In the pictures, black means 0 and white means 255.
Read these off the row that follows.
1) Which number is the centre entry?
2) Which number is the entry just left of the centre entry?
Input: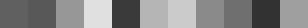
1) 181
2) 58

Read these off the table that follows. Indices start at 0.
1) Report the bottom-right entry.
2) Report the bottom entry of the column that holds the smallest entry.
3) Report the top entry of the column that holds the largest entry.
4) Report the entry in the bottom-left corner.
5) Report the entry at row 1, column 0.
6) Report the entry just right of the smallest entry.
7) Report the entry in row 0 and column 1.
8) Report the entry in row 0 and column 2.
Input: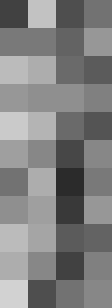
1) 135
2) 114
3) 65
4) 210
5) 121
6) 121
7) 194
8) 78
